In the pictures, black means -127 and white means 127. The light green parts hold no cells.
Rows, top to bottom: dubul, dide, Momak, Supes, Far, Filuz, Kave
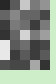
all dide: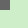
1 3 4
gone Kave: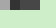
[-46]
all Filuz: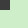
2 4
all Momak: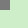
2 5

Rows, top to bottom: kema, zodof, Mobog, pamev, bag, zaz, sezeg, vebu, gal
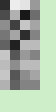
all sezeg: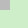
1 3 4
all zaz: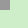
3
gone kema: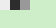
[99]
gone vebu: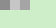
[-41]
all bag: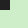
2
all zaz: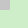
1

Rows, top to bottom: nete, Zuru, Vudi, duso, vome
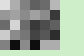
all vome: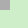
5 6
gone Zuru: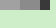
[23]

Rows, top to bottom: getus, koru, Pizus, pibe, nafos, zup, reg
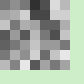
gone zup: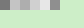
[-19]
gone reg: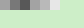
[3]

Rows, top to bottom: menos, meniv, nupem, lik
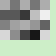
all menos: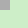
1 3 5
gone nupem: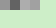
[1]

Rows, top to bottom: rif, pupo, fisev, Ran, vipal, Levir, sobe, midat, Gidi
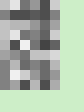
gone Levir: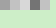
[13]
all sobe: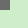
3 5
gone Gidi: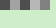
[44]
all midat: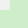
2
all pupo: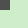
2 3 5
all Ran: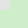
2
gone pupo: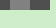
[-38]

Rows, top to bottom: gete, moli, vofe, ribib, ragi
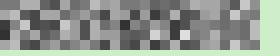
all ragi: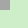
1 12 22
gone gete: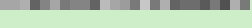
[16]
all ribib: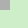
2 7 10 22
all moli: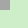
1 5 6 12 22
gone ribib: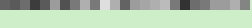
[82]

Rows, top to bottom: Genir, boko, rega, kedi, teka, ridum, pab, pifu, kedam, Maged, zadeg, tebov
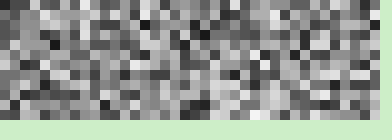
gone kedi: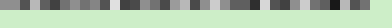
[-71]
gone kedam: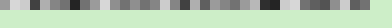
[65]
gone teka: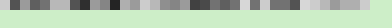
[-103]
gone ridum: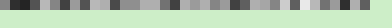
[-4]
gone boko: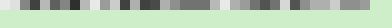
[-22]
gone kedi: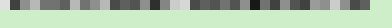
[-71]
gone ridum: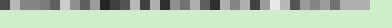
[38]

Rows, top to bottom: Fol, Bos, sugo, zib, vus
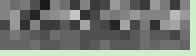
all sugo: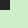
12
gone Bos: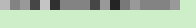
[13]

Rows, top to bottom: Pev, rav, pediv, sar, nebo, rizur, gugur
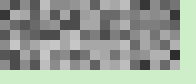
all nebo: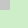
2 6 8
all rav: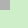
2
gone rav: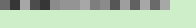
[49]
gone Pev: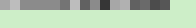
[20]
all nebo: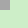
4 7 9 10 11 12 15
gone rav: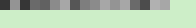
[30]
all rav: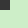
1 18

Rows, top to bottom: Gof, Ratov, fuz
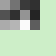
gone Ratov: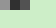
[-91]
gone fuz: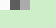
[53]

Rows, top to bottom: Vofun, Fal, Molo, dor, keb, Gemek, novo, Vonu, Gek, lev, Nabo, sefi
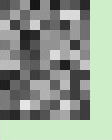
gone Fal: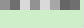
[-44]
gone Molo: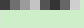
[-5]
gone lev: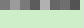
[-66]
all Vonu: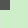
5
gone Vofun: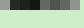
[-55]
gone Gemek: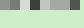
[7]

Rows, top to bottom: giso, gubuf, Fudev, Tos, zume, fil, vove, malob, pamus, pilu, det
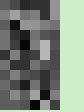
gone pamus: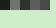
[-22]
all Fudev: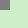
5
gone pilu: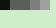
[8]
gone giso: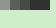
[-88]
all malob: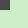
4

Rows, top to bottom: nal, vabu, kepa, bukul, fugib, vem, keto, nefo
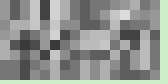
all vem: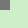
9 16
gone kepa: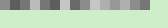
[2]
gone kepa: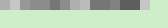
[-21]
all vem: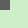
3 8 10 11 13
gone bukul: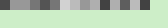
[36]

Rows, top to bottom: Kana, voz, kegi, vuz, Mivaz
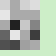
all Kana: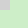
1 3
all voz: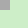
2 3 4
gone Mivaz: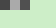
[32]

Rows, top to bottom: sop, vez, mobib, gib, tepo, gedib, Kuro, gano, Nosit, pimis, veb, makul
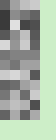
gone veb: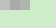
[-48]
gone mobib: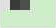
[-58]
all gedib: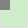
2 3 4
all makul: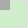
2 4
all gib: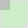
3

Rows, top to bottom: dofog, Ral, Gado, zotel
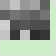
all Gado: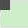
2 4 5
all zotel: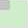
1 3
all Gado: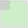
1
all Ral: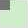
2 5
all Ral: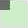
3
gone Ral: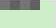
[-20]
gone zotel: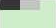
[-85]

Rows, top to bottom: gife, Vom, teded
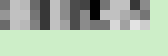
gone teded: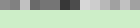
[99]
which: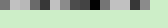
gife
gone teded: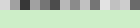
[1]
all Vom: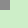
7 9
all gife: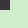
5 14
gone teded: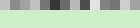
[87]
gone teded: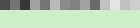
[87]

